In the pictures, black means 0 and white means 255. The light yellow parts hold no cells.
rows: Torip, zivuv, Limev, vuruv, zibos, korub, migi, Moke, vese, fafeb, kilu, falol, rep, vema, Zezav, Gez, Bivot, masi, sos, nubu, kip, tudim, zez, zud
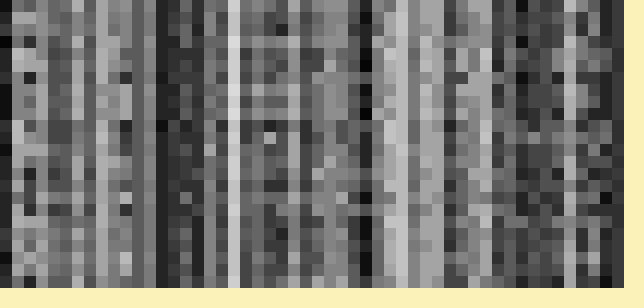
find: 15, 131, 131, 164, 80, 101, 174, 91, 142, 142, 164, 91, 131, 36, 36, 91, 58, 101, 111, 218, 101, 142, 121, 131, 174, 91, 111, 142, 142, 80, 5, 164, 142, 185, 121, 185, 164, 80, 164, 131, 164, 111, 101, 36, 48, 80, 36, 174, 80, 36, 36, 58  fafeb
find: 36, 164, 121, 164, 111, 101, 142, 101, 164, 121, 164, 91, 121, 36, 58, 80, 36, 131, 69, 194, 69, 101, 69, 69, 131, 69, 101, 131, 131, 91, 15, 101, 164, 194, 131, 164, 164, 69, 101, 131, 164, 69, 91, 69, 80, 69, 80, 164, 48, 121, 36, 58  zez
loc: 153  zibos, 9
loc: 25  migi, 13

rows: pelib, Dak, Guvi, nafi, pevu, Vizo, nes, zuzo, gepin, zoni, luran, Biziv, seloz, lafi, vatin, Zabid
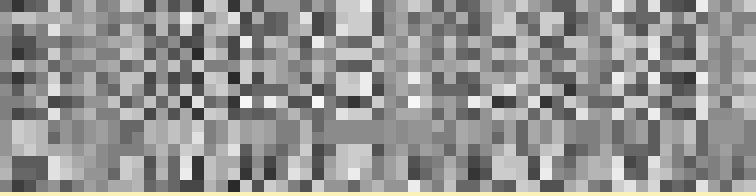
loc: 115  lafi, 35
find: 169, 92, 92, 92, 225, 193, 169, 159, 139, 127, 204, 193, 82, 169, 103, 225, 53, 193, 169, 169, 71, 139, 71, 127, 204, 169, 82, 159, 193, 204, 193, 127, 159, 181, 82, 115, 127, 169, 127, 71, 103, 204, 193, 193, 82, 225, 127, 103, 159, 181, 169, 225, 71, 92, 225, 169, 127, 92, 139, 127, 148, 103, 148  lafi
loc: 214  Zabid, 54
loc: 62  Zabid, 1

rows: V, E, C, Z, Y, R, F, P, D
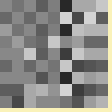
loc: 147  P, 4
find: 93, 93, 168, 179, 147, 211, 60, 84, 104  P
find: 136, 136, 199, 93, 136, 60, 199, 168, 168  Y
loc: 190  C, 6

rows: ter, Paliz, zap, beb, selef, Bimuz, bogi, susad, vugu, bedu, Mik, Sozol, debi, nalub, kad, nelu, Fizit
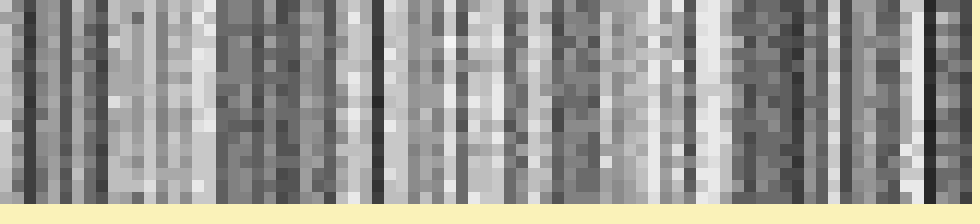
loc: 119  bogi, 3
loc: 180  Sozol, 52
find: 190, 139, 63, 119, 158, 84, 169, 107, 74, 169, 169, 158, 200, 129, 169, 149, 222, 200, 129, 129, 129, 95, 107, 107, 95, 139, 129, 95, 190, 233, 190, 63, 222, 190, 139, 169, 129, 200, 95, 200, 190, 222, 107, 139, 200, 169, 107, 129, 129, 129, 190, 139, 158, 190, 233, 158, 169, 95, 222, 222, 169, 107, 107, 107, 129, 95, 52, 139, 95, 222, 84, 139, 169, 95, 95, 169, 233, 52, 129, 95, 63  bogi
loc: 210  beb, 9

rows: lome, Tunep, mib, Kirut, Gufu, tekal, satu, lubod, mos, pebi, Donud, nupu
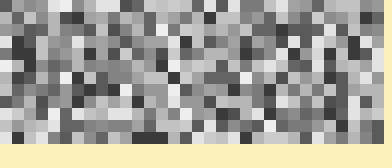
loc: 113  Donud, 20
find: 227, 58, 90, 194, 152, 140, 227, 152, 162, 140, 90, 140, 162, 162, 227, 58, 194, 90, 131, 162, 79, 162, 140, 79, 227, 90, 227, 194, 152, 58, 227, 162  Kirut
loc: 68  satu, 1
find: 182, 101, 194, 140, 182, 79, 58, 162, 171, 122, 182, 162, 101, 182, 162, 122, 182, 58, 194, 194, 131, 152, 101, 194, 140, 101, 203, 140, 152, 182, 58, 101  Tunep
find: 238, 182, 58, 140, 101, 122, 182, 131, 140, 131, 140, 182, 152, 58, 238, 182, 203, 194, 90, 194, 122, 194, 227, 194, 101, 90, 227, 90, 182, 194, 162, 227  tekal
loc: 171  Tunep, 8
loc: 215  Gufu, 26

